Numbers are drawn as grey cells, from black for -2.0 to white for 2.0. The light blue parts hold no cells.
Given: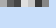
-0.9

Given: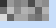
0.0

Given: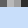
0.5

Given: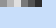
1.5

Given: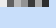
0.9

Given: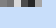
1.4

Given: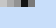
0.3

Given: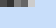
0.0

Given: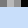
0.3
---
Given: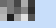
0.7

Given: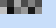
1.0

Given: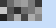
1.1

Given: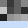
1.1

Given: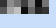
-0.6

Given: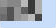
-0.1
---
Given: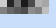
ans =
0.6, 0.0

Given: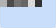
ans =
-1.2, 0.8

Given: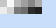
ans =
0.7, 1.7

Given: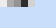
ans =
1.3, 1.7

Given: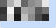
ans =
1.6, -1.0

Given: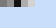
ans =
1.3, -0.1

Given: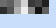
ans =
-1.5, -1.3

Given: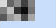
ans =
0.0, -0.6

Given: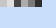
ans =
-1.3, 1.1
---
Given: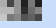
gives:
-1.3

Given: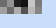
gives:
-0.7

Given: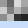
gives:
0.0

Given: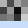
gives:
0.4

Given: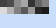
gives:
0.4

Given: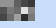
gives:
-0.3

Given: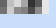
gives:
-0.8

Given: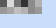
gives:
0.8

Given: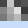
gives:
0.7
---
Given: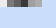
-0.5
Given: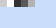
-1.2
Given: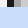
0.6
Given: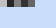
0.0
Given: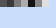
-0.1
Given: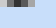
-1.2
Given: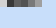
-0.5
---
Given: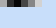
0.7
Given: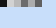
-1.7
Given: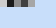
1.2
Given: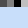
-0.8
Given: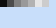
-1.8
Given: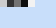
1.2
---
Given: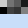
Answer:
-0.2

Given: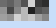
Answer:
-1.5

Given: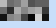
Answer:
0.5

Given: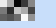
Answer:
1.1

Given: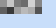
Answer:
-0.3

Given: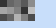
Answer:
0.0
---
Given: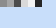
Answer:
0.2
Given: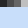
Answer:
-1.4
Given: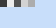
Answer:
-1.1
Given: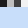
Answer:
-1.6
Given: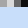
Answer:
0.6
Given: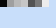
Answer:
-1.9
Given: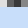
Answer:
1.5
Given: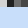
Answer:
1.3
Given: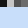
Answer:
-1.7
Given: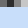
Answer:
-0.3
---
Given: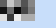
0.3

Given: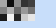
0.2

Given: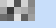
-0.7

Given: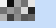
0.6

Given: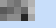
-0.2

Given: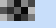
-1.7

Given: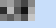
-0.3
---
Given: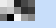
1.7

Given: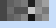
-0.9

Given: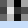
-0.6

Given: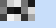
-0.4

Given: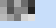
0.3

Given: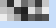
0.7

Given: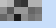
1.0

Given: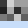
-1.1
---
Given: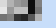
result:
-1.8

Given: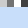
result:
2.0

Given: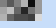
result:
-1.8

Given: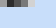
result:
-0.1

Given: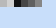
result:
-0.5

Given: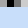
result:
-0.2

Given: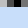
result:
-2.0
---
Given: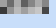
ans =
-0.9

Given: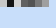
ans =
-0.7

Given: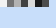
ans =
-1.0

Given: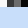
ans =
-1.1

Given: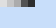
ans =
-0.7

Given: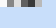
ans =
-0.5
